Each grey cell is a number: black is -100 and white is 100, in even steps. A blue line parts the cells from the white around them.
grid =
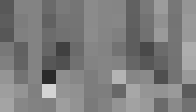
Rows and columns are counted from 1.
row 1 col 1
-31
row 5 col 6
-11
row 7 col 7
-2
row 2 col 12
14
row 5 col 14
33
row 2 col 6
-9
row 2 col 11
-10
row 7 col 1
24
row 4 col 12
-16
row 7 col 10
31
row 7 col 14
-29
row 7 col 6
14
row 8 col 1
29
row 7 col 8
-1
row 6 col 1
17
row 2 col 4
-24
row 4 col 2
-24
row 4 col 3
3
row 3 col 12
21
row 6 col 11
8
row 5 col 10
-20
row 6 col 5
11
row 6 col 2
-10
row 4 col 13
-9
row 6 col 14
20
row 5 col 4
-32
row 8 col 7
-4
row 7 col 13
21
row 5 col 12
-22
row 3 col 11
-11
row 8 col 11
21
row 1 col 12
22

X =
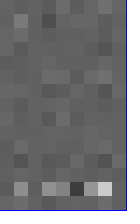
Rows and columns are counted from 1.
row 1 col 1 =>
-22
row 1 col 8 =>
-12
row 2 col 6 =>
-20
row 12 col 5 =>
-28
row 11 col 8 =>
-18
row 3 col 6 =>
-25
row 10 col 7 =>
-20
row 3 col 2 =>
-16
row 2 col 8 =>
-27
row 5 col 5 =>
-24
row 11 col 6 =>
-25
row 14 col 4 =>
13
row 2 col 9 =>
-23
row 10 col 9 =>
-23
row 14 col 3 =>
-26
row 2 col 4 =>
-38
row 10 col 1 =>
-23
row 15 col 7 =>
-23
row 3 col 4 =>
-27
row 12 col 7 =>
-28
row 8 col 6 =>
-25
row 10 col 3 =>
-24
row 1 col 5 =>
-16
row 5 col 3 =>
-23
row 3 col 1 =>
-21
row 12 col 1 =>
-26
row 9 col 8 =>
-24
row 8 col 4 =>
-22
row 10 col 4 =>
-22
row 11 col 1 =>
-27
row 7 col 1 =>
-20
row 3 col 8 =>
-28
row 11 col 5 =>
-25
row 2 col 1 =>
-24
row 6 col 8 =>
-12
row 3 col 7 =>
-23

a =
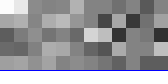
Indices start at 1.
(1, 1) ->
98
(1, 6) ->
40
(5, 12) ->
-27
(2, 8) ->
-45
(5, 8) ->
-8
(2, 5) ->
46
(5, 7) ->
3
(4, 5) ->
32
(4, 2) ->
-20
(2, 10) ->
-56
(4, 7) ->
-21
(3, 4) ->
-9
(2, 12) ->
26
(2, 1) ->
31
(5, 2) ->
29
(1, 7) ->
3

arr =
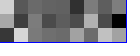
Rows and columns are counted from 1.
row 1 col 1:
64
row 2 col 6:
-40
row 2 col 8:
-41
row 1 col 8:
-26
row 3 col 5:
-16
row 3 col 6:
27
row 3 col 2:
68

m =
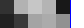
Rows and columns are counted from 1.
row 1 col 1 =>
-61
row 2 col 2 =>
-55
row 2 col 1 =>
-74
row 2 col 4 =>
34

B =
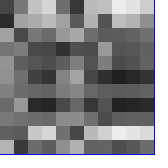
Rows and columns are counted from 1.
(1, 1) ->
-46
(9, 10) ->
-25
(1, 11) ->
61
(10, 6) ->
-45
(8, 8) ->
-35
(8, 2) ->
19
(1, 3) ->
52
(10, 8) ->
63
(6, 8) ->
-63
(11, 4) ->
-27
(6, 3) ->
-49
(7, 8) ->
-26
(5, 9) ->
-40
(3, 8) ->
-29
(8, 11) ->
-67
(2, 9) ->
48
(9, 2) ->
-11
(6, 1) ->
13
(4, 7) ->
-40
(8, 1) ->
-17
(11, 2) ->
-55
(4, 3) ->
-43
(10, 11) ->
71
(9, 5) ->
9
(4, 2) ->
-3
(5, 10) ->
-36
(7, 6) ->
5
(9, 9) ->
-26
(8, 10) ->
-70
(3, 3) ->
-7
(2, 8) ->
-35
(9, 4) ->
-18
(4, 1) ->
-9
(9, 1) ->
-5
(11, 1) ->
41
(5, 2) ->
-26

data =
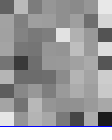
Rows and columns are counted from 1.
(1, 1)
-24
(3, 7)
20
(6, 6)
41
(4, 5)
16
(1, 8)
82
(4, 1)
29
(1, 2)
46
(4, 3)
-8
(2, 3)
25
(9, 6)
-46
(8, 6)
14
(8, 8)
32
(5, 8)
-33
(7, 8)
58
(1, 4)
18
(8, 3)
44
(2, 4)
23
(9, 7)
35
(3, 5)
77
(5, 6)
26
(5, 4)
19
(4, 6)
49
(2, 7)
-14

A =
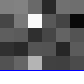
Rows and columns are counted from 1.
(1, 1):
0
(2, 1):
-45
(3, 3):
-63
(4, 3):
-34
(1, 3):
-18
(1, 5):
-12
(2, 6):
-94

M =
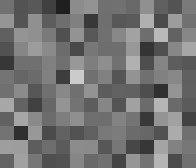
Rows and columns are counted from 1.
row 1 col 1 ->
-11
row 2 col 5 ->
-14
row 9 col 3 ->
8
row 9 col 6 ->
12
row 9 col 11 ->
-56
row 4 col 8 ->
-14
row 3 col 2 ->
16
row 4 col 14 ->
30
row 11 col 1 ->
24
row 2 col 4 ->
-27
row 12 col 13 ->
-41
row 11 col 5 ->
-29
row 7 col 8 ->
-28
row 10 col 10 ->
-16
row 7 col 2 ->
9
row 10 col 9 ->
-3
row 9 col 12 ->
16
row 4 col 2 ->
5
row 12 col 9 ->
-47
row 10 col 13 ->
34
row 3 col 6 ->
15
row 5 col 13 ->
-27
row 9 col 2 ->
30
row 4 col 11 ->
-59
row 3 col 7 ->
-31
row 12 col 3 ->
-7
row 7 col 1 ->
-12
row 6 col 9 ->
-33
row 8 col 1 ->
31
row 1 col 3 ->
-31
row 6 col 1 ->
-9
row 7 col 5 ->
7
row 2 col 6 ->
0
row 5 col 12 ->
4
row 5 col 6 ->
19
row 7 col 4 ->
-12
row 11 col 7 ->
9
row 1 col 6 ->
10
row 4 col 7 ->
-7

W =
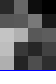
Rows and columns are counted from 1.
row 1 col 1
-68
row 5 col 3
-39
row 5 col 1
37
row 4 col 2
-55
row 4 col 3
-70
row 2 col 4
-81

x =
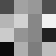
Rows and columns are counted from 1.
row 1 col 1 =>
-41
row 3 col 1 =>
59
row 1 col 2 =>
27
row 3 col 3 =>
6
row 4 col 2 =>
37
